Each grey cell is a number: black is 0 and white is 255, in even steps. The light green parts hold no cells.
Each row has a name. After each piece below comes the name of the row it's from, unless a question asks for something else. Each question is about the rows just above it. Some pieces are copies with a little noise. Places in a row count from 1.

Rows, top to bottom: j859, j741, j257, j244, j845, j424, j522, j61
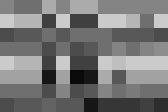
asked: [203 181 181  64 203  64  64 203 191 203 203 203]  j845
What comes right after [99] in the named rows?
[88]
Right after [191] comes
[203]
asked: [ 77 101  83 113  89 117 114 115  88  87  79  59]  j257
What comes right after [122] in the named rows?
[111]

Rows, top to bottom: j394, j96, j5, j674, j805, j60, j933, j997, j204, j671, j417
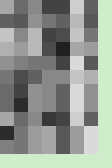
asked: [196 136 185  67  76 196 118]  j5
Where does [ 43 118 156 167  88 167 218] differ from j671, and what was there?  6, [156]
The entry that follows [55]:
[67]
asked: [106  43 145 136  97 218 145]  j997
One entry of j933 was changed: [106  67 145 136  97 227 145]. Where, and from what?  6, [218]
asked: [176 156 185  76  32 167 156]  j674
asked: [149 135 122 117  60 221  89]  j805

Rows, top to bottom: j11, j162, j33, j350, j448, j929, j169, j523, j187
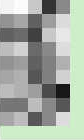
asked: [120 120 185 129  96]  j523
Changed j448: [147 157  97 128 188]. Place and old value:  5, [176]

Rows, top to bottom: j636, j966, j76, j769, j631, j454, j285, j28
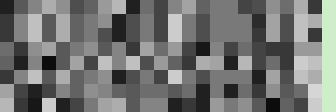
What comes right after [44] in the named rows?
[163]
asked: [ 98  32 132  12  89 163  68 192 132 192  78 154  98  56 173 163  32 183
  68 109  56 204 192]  j631
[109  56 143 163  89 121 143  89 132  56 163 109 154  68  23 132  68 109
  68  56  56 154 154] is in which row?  j769
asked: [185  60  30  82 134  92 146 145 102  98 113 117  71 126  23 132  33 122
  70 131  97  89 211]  j285

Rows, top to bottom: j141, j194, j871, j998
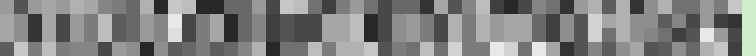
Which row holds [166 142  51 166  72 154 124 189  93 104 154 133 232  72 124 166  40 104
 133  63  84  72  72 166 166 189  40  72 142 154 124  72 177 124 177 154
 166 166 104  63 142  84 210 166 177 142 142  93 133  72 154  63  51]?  j194
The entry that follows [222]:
[72]
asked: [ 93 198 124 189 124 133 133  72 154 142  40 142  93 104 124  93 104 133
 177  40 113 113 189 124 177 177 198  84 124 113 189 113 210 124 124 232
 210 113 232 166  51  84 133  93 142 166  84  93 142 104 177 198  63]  j998

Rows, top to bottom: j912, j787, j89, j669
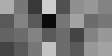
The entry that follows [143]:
[152]
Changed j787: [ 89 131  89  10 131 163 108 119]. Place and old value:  5, [119]
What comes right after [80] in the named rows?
[143]
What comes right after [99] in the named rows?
[108]

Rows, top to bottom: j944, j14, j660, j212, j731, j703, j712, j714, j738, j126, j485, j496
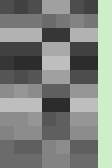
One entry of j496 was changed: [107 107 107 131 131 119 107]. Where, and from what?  6, [107]
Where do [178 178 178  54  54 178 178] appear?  j660
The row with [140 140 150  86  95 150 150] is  j738

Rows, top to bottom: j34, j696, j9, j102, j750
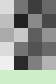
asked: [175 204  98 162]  j9
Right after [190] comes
[33]
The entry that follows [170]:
[200]

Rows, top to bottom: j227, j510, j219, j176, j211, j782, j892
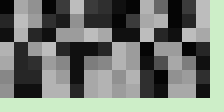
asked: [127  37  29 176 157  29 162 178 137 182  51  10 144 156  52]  j782
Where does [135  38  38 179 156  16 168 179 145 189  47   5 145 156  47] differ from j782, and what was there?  10, [179]
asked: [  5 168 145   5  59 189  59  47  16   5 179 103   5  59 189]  j227
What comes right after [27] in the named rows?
[145]

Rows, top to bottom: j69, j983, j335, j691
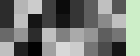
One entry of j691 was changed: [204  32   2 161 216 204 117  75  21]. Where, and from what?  1, [192]
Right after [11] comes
[53]
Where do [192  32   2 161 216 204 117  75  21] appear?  j691
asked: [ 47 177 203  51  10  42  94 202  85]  j69
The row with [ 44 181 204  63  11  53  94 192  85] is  j69
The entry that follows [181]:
[204]

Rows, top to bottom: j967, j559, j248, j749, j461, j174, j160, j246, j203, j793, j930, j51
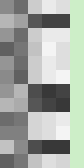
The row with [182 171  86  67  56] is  j246
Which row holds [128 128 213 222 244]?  j793

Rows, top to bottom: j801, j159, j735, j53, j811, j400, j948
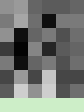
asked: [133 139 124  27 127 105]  j159
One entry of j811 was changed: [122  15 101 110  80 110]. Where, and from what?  4, [122]
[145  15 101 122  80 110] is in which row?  j735
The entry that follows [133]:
[37]
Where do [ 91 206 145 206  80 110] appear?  j948

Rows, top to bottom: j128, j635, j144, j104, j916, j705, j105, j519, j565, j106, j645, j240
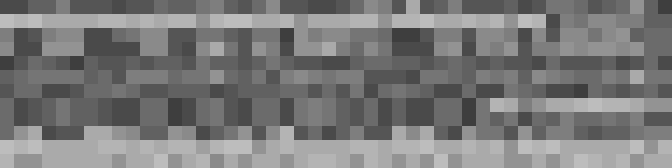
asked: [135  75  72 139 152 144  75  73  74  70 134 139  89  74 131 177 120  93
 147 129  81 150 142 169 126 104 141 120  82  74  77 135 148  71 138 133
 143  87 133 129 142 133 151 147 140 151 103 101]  j104
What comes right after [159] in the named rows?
[180]
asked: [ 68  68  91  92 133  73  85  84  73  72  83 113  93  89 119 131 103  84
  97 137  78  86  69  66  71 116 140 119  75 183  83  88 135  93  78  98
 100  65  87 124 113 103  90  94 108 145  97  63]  j128
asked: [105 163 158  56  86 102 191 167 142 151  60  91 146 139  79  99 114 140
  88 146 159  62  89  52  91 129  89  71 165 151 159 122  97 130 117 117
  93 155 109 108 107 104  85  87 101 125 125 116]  j106

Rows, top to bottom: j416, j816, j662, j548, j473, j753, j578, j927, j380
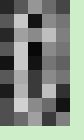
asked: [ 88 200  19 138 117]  j816
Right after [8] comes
[138]

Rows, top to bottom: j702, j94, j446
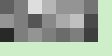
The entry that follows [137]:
[170]
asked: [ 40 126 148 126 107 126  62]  j446
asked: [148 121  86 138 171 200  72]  j94

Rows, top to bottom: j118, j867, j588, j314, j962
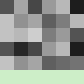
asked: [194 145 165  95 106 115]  j962
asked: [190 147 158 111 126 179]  j867
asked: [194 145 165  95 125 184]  j867
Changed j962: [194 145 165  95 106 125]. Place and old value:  6, [115]
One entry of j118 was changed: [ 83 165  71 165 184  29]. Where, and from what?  4, [154]

